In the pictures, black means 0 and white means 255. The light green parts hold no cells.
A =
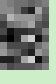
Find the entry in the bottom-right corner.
125
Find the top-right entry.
125
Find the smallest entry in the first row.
98
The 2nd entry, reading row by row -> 125
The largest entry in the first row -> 138
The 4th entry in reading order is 112
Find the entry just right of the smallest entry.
45
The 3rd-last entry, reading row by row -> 86
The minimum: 0
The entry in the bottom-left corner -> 112
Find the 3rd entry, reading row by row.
112
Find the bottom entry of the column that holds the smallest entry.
74
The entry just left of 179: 98

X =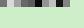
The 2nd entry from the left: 218
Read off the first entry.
116
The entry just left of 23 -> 192

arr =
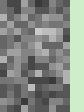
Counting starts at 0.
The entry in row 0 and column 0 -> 117
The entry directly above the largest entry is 117
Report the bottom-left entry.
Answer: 117
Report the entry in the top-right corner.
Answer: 86
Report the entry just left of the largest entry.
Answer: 102
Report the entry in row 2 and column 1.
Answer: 102
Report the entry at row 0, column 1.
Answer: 71
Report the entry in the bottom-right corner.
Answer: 86
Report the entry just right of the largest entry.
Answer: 189
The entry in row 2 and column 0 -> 177
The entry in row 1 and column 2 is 71
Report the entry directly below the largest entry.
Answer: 145
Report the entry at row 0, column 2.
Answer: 71
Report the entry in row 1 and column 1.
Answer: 102

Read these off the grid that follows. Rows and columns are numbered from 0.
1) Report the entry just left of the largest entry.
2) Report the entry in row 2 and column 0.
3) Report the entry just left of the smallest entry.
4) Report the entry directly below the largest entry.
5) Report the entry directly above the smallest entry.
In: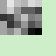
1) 164
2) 52
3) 20
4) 206
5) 111

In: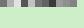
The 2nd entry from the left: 179
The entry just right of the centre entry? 99
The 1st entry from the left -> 115

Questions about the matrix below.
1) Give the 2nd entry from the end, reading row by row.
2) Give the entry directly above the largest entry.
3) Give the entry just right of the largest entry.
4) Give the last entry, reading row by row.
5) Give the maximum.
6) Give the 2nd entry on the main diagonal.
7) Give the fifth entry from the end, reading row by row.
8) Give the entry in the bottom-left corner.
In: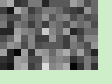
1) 121
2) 159
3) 133
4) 50
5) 218
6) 21
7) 172
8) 37

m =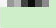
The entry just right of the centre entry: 13
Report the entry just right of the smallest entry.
82
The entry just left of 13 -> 66

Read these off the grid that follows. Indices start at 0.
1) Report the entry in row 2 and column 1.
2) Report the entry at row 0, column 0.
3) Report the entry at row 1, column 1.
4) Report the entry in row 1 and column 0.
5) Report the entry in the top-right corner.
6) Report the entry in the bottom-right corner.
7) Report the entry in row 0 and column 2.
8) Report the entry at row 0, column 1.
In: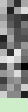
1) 78
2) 194
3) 32
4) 180
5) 165
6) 32
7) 47
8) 136

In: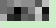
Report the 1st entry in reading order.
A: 111
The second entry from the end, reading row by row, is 187
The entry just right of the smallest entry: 73
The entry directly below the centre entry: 99
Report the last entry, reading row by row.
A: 57
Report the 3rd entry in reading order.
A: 156

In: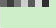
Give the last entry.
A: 47
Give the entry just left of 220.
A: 90
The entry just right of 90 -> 220

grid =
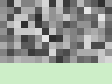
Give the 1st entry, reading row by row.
130
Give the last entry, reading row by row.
214
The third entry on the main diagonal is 199
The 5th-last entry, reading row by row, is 104
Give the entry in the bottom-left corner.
158
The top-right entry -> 146
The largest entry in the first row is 214
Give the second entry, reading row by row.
59
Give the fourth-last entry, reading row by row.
116
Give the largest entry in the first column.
171
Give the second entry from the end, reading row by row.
199
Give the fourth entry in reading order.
130
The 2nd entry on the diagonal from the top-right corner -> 130

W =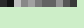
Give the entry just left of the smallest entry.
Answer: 42
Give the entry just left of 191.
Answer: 18

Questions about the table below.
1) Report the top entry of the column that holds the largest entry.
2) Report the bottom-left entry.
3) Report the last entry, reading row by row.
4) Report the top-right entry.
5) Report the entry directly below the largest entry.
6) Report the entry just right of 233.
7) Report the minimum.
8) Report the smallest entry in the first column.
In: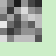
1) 177
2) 219
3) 82
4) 42
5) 121
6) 108
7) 26
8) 108

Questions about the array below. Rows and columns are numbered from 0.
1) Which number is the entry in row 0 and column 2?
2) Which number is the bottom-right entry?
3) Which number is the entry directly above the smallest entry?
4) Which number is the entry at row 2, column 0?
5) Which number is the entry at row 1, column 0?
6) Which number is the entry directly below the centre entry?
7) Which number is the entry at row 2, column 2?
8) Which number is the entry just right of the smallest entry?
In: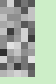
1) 75
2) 101
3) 142
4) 194
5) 167
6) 210
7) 142
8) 167
